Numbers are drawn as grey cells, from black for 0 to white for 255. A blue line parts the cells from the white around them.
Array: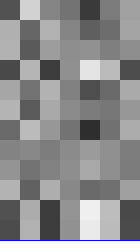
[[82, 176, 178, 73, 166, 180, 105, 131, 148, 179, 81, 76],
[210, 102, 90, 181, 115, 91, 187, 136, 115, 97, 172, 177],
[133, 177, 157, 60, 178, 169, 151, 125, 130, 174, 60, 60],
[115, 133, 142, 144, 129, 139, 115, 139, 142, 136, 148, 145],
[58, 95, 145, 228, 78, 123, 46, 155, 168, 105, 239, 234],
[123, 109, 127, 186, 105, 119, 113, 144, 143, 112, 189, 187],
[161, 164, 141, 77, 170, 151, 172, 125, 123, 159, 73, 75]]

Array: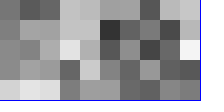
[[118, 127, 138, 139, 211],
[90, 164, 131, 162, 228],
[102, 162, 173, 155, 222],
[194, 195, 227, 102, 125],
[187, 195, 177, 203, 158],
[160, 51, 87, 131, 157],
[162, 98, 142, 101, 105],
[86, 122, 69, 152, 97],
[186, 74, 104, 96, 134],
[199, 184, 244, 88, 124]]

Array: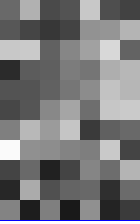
[[105, 87, 200, 43, 83, 71, 127, 250, 68, 39, 131],
[177, 69, 202, 92, 84, 85, 184, 144, 105, 171, 29],
[74, 55, 97, 95, 97, 136, 155, 141, 33, 80, 127],
[83, 67, 134, 124, 118, 165, 197, 131, 68, 100, 25],
[200, 146, 161, 117, 140, 110, 58, 126, 133, 104, 144],
[78, 149, 216, 174, 194, 198, 96, 201, 109, 47, 35],
[66, 180, 99, 183, 182, 202, 105, 68, 180, 107, 59]]

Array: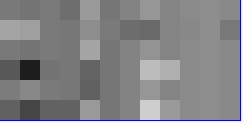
[[121, 164, 121, 88, 124, 97],
[116, 159, 116, 29, 135, 69],
[122, 122, 122, 115, 122, 98],
[110, 119, 119, 119, 119, 98],
[154, 141, 164, 100, 96, 153],
[118, 122, 118, 118, 118, 118],
[131, 109, 131, 131, 131, 131],
[150, 105, 147, 188, 150, 206],
[132, 132, 132, 176, 132, 154],
[138, 136, 138, 138, 138, 138],
[141, 141, 141, 141, 141, 141],
[137, 120, 137, 137, 137, 137]]

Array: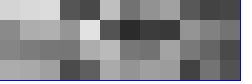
[[212, 138, 133, 172],
[217, 173, 124, 169],
[220, 176, 119, 160],
[85, 149, 118, 75],
[72, 226, 173, 95],
[191, 83, 186, 170],
[114, 43, 119, 148],
[146, 60, 114, 159],
[161, 57, 163, 156],
[88, 148, 121, 66],
[67, 129, 101, 115],
[70, 115, 74, 82]]

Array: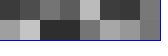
[[59, 159],
[77, 196],
[116, 46],
[92, 46],
[187, 117],
[61, 167],
[56, 151],
[120, 118]]

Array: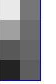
[[233, 160, 88, 35],
[118, 108, 102, 94]]

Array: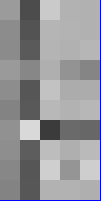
[[155, 140, 139, 154, 141, 131, 145, 142, 135, 131],
[76, 83, 90, 135, 86, 89, 217, 93, 86, 87],
[202, 181, 180, 175, 194, 184, 59, 189, 207, 178],
[178, 179, 177, 147, 172, 178, 106, 175, 149, 178],
[177, 177, 182, 133, 172, 183, 103, 186, 206, 175]]

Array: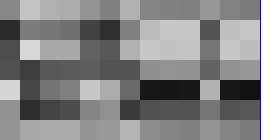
[[136, 43, 78, 81, 214, 145, 149],
[196, 124, 215, 62, 71, 46, 168],
[177, 119, 169, 88, 116, 68, 171],
[172, 111, 168, 91, 127, 76, 171],
[147, 66, 97, 93, 199, 132, 149],
[129, 47, 88, 82, 172, 145, 154],
[178, 128, 177, 84, 105, 59, 180],
[134, 188, 199, 144, 23, 81, 140],
[129, 199, 194, 147, 21, 83, 133],
[127, 198, 195, 146, 24, 82, 129],
[151, 84, 117, 99, 178, 117, 149],
[130, 191, 198, 146, 23, 82, 134],
[122, 197, 189, 151, 17, 87, 124]]
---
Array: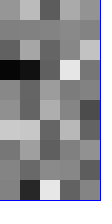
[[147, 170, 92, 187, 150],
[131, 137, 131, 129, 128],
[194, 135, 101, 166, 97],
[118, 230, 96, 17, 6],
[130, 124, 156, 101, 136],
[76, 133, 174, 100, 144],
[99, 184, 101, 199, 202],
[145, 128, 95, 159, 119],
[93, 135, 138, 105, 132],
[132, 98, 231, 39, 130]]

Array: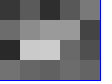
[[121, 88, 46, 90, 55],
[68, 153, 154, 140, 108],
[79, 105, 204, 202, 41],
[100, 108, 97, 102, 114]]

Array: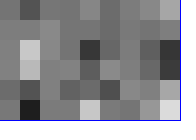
[[166, 136, 124, 108, 134, 116, 118, 83, 116],
[126, 116, 121, 107, 117, 117, 137, 125, 125],
[54, 95, 124, 103, 55, 116, 136, 200, 128],
[59, 104, 126, 138, 93, 130, 128, 185, 129],
[167, 128, 136, 79, 107, 98, 128, 83, 108],
[219, 151, 117, 122, 199, 123, 123, 30, 120]]

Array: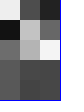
[[34, 77, 238],
[103, 195, 18],
[244, 180, 109],
[70, 72, 89],
[71, 68, 88]]

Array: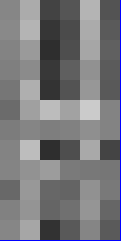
[[83, 180, 85, 67, 171, 134],
[90, 171, 75, 54, 180, 137],
[96, 166, 78, 46, 154, 131],
[91, 145, 95, 56, 139, 127],
[89, 151, 83, 51, 175, 118],
[131, 203, 162, 188, 160, 107],
[131, 143, 129, 126, 133, 124],
[68, 169, 78, 46, 189, 131],
[118, 120, 122, 156, 146, 132],
[121, 145, 100, 103, 152, 104],
[102, 149, 112, 101, 148, 129],
[90, 133, 89, 50, 166, 134]]

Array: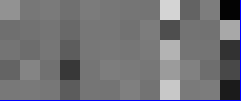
[[3, 125, 99, 212, 116, 117, 119, 123, 112, 122, 119, 146],
[168, 114, 115, 78, 124, 114, 119, 119, 105, 117, 114, 111],
[50, 116, 116, 179, 122, 118, 120, 119, 93, 118, 109, 116],
[72, 110, 129, 155, 119, 122, 125, 117, 56, 113, 132, 100],
[27, 124, 122, 200, 115, 127, 116, 117, 92, 119, 121, 120]]
